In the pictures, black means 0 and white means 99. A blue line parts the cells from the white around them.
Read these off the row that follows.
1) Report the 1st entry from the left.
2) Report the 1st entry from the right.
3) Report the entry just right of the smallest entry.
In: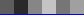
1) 36
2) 62
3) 52

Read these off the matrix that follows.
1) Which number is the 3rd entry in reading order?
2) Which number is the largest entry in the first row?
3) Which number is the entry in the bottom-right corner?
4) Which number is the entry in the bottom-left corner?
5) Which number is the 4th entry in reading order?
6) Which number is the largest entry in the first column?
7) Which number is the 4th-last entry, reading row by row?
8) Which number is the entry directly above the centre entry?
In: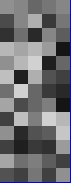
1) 40
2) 56
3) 56
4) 32
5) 46
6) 74
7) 25
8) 68

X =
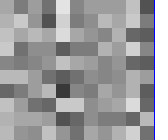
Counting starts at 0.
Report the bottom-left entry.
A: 72
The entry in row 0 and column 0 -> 65
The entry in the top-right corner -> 32
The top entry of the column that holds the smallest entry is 88
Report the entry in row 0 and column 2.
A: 61
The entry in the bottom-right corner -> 44
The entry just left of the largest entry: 44
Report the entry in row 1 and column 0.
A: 69
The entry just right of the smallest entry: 52
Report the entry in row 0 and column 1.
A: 48
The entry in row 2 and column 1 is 65
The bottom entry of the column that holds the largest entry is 58
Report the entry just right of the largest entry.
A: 52
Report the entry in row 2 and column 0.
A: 75
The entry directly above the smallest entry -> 36
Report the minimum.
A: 22
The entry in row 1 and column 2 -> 58
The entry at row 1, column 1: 78

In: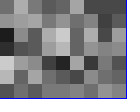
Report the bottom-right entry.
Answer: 51
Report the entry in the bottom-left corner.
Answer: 32
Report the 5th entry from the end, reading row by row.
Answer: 47
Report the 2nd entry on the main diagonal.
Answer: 61
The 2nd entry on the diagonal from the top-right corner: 25
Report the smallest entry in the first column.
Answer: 11
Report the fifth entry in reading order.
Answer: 39
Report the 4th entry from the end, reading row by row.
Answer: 51
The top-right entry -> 28
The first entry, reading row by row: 43
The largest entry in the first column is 79
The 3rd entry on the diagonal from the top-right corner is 67
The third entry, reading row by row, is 47
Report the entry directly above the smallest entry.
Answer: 57
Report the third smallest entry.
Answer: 18
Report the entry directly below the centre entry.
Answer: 14

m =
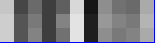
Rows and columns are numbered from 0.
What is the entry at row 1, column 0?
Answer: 80
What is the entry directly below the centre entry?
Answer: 88
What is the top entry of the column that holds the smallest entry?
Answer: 8
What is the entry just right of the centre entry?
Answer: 12
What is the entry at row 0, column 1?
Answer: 27
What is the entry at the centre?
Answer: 88
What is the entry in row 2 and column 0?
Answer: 80
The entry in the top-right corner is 66
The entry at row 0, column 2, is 41

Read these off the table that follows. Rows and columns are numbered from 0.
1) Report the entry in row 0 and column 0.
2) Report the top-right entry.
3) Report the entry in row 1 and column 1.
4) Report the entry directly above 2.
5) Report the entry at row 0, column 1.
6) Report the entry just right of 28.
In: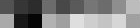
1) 32
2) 73
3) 9
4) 17
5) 21
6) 35

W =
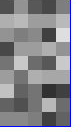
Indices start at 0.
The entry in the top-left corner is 31
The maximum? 86
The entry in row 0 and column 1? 57
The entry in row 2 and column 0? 57
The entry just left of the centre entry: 78
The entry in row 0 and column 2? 34
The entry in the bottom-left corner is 53
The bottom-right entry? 38
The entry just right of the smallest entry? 25
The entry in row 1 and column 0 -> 68
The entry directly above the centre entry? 61
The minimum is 19

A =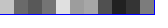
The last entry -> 48
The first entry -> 76
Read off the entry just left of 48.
20
